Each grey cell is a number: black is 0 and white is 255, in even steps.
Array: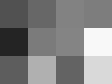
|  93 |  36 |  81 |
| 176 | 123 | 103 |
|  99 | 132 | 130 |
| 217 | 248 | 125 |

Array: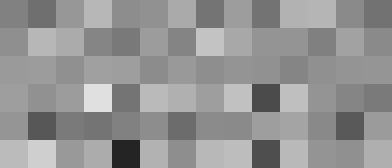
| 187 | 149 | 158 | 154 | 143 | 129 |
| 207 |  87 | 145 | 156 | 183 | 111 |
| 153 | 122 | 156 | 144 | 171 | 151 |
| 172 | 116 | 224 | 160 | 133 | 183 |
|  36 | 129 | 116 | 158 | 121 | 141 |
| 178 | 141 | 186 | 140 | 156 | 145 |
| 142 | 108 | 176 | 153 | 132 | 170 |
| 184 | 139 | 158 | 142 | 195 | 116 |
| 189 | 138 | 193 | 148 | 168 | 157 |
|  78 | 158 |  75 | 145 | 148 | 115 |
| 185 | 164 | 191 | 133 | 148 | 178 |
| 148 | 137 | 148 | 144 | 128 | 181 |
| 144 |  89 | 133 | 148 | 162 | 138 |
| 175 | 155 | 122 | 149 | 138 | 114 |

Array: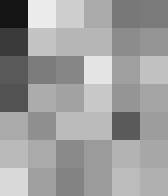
| 218 | 186 | 170 |  82 |  89 |  58 |  20 |
| 160 | 170 | 143 | 172 | 124 | 196 | 236 |
| 131 | 138 | 187 | 162 | 134 | 182 | 207 |
| 155 | 155 | 187 | 200 | 229 | 182 | 170 |
| 188 | 179 |  90 | 149 | 159 | 140 | 120 |
| 176 | 167 | 157 | 165 | 193 | 148 | 122 |

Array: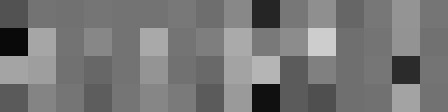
|  90 | 164 |   9 |  82 |
| 132 | 158 | 166 | 115 |
| 117 | 113 | 115 | 113 |
|  93 | 103 | 135 | 117 |
| 117 | 115 | 115 | 115 |
| 134 | 148 | 169 | 115 |
| 122 | 113 | 116 | 120 |
|  91 | 105 | 126 | 110 |
| 154 | 163 | 170 | 136 |
|  16 | 181 | 121 |  37 |
|  91 |  91 | 140 | 119 |
|  79 | 128 | 205 | 143 |
| 111 | 111 | 111 | 102 |
| 113 | 118 | 116 | 119 |
| 163 |  43 | 147 | 148 |
| 114 | 116 | 113 | 117 |

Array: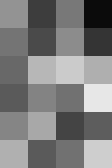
| 176 | 133 |  90 | 104 | 116 | 147 |
|  90 | 168 | 131 | 183 |  74 |  61 |
| 113 |  68 | 113 | 203 | 140 | 120 |
| 206 |  93 | 231 | 175 |  52 |  11 |

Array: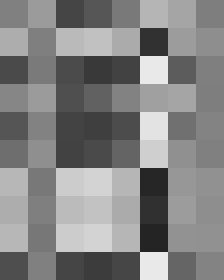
|  78 | 183 | 173 | 183 | 110 |  85 | 134 |  74 | 173 | 128 |
| 128 | 119 | 127 | 120 | 143 | 130 | 155 | 122 | 127 | 155 |
|  69 | 204 | 187 | 204 |  66 |  67 |  79 |  75 | 186 |  69 |
|  60 | 211 | 194 | 211 |  74 |  63 |  97 |  57 | 193 |  86 |
|  70 | 182 | 171 | 182 | 100 |  76 | 130 |  66 | 171 | 121 |
| 233 |  36 |  48 |  38 | 207 | 227 | 160 | 233 |  49 | 181 |
| 101 | 146 | 156 | 151 | 144 | 112 | 165 |  92 | 156 | 165 |
| 131 | 145 | 142 | 145 | 128 | 131 | 126 | 127 | 142 | 126 |

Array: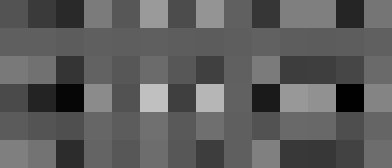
| 127 |  91 |  74 | 121 |  95 |  83 |
| 115 |  84 |  35 | 113 |  95 |  58 |
|  44 |  79 |   6 |  52 |  92 |  41 |
| 100 | 102 | 139 |  98 |  95 | 123 |
|  87 |  92 |  82 |  87 |  94 |  87 |
| 109 | 112 | 192 | 107 |  95 | 154 |
|  87 |  89 |  63 |  87 |  93 |  76 |
|  61 | 111 | 182 |  64 |  92 | 148 |
|  95 |  95 |  97 |  96 |  94 |  96 |
| 128 |  82 |  26 | 123 |  97 |  54 |
|  56 | 105 | 152 |  61 |  93 | 127 |
|  55 | 104 | 145 |  62 |  92 | 127 |
|  66 |  78 |   1 |  70 |  93 |  37 |
| 109 | 101 | 132 | 106 |  96 | 117 |
